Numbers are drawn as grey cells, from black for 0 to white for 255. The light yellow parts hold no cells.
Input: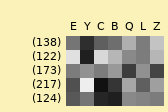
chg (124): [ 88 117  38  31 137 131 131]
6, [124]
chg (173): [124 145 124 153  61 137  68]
5, [145]
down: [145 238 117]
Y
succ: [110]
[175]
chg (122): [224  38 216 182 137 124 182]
1, [31]
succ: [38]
[31]
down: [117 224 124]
E

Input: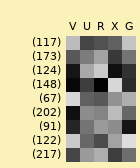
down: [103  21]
G
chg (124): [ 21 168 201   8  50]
3, [15]
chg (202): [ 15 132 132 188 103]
1, [140]
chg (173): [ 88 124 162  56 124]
4, [116]
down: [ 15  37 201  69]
V

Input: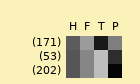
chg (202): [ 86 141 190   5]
1, [134]
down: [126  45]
P
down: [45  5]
P
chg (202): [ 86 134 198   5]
2, [190]

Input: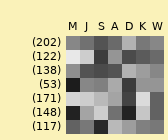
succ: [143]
[83]
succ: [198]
[98]
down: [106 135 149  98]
W
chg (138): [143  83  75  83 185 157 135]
4, [178]

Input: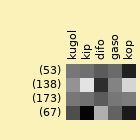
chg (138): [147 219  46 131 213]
1, [227]
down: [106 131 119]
gaso
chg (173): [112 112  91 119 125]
0, [119]
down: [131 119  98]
gaso

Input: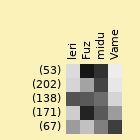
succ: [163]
[68]
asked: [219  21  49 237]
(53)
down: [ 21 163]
Fuz
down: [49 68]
midu
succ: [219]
[21]
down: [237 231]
Vame
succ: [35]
[89]

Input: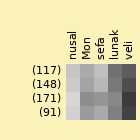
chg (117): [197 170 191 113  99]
4, [93]
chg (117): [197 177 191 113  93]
1, [170]
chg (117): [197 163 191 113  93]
1, [170]

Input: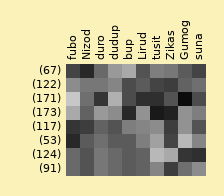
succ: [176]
[76]
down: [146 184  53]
Gumog
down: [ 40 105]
fubo
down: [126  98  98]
Lirud

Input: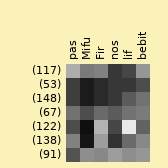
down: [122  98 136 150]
bebit
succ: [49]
[106]
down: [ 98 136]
bebit
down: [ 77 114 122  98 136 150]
bebit
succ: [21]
[157]
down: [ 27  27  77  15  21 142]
Mifu

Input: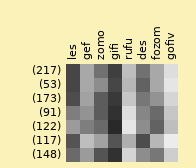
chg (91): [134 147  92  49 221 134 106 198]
0, [126]
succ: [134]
[106]
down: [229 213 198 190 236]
gofiv
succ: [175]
[77]

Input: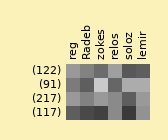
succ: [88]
[94]
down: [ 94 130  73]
Radeb
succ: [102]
[172]
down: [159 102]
relos
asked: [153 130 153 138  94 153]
(217)
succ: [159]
[88]

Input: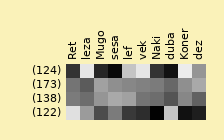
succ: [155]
[76]
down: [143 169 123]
sesa
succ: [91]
[161]

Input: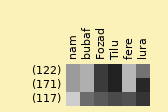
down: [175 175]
bubaf
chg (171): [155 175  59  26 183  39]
3, [33]
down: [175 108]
bubaf

